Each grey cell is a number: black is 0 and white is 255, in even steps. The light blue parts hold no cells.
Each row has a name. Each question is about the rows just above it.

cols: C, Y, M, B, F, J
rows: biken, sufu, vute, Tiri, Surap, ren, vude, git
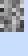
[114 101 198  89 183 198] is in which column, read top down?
B
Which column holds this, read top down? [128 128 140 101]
M
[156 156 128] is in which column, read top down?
Y
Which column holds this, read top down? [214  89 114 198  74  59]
J
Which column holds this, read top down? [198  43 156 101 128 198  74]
C

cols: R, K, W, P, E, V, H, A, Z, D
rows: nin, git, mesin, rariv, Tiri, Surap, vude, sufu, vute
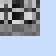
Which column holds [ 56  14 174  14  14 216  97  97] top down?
P
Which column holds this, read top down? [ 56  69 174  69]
D
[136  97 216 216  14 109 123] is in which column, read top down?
A
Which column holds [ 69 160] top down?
D
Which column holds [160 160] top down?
Z

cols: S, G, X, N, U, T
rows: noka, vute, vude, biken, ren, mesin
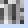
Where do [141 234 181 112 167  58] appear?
mesin
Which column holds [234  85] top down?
S

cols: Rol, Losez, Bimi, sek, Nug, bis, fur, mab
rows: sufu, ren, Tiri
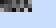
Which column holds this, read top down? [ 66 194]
fur
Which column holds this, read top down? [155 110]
mab
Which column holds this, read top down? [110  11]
sek
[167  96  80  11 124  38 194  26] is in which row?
Tiri
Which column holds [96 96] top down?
Losez

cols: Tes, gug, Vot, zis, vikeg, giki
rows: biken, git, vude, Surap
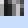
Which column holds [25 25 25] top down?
gug
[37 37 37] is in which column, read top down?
Vot
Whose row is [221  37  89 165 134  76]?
biken
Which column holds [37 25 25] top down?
gug
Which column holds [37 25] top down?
gug
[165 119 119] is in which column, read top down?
zis
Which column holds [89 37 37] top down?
Vot

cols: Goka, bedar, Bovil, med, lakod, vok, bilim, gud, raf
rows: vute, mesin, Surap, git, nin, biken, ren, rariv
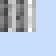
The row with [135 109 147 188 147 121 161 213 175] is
mesin
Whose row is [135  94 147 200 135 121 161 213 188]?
biken
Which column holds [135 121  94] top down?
Goka
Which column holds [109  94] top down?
vok
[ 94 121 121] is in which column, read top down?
vok

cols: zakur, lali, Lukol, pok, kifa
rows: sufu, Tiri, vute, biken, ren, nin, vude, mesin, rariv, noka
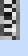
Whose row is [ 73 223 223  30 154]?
sufu
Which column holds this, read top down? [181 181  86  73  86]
zakur
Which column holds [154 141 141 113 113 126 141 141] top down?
kifa
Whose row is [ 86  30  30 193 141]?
Tiri
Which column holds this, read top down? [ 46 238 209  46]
pok
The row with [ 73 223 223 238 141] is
mesin
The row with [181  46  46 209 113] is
ren

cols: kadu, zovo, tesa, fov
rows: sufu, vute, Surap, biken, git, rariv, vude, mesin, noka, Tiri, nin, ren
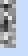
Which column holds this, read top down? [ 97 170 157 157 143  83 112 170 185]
kadu
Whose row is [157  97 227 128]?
git
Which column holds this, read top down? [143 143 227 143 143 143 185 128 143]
tesa

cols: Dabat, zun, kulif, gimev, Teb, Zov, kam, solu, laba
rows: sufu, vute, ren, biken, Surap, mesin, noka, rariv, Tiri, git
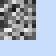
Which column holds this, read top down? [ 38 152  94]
laba
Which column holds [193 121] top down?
gimev
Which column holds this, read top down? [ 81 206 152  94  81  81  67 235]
zun
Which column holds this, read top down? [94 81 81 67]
zun
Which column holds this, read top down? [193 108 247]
kulif

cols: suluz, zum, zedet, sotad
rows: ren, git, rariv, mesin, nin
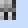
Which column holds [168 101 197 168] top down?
suluz
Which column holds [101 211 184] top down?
zedet
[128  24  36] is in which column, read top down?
zum
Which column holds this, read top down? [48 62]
sotad
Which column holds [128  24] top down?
zum

